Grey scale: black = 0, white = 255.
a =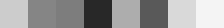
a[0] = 204
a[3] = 40
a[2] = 125
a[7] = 244

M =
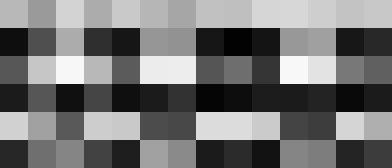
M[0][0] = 184
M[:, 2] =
[211, 172, 247, 16, 89, 133]
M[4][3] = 205
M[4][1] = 161
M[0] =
[184, 154, 211, 172, 201, 182, 166, 193, 191, 214, 215, 206, 195, 200]
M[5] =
[39, 111, 133, 66, 30, 161, 138, 27, 43, 18, 133, 125, 36, 60]
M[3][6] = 50
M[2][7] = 85
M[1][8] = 2
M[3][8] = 13
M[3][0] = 27
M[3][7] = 5
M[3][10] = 27
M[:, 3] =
[172, 47, 184, 69, 205, 66]
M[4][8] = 220

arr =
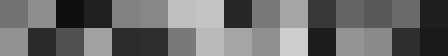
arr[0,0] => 115
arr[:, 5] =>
[135, 46]
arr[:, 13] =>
[89, 138]
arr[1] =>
[146, 43, 80, 162, 44, 46, 121, 185, 165, 143, 205, 28, 148, 138, 46, 26]
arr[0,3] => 32
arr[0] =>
[115, 141, 15, 32, 129, 135, 191, 196, 38, 121, 165, 56, 101, 89, 106, 31]
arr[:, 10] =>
[165, 205]

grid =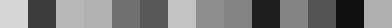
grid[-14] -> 214
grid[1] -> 60
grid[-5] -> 30
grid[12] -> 16

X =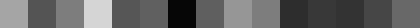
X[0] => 165
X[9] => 125
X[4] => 86
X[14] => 104
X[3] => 213

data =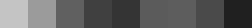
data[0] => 196
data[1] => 155
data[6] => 93
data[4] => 52

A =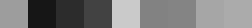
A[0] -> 157
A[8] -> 171
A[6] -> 132
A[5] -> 130

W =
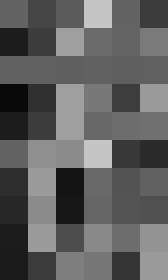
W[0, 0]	99
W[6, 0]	45
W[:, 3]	[197, 107, 97, 120, 104, 197, 105, 101, 137, 118]
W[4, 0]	28
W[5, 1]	143
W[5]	[99, 143, 139, 197, 56, 43]
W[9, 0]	27
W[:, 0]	[99, 28, 97, 9, 28, 99, 45, 39, 28, 27]
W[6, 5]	97
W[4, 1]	60
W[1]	[28, 60, 159, 107, 100, 122]
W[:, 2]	[91, 159, 95, 159, 159, 139, 19, 23, 77, 126]
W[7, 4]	84
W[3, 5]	154

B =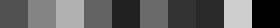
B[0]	80
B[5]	106
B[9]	1
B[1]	132

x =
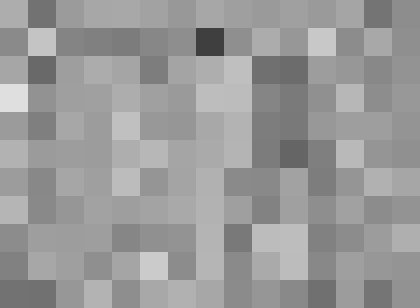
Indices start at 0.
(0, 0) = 173
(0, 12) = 165
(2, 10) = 108
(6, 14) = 166
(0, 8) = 159
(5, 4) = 174
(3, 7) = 189
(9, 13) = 151
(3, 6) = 154
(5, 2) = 157
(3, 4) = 173
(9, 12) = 159
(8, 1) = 158
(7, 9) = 130
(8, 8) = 121
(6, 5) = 149
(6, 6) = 164
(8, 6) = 147
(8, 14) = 175
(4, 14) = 148
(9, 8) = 138
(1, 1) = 196
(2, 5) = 125
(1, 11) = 200
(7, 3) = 162
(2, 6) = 164
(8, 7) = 180
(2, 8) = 191
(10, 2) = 151
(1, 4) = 124
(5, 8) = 180
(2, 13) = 136
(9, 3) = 143
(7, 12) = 161
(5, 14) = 144
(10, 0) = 114
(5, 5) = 183

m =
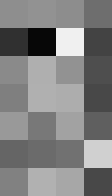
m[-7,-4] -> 142
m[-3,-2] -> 162
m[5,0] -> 101
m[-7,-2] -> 141
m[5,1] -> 107
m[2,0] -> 138
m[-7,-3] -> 146
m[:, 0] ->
[142, 48, 138, 127, 153, 101, 129]
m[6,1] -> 177
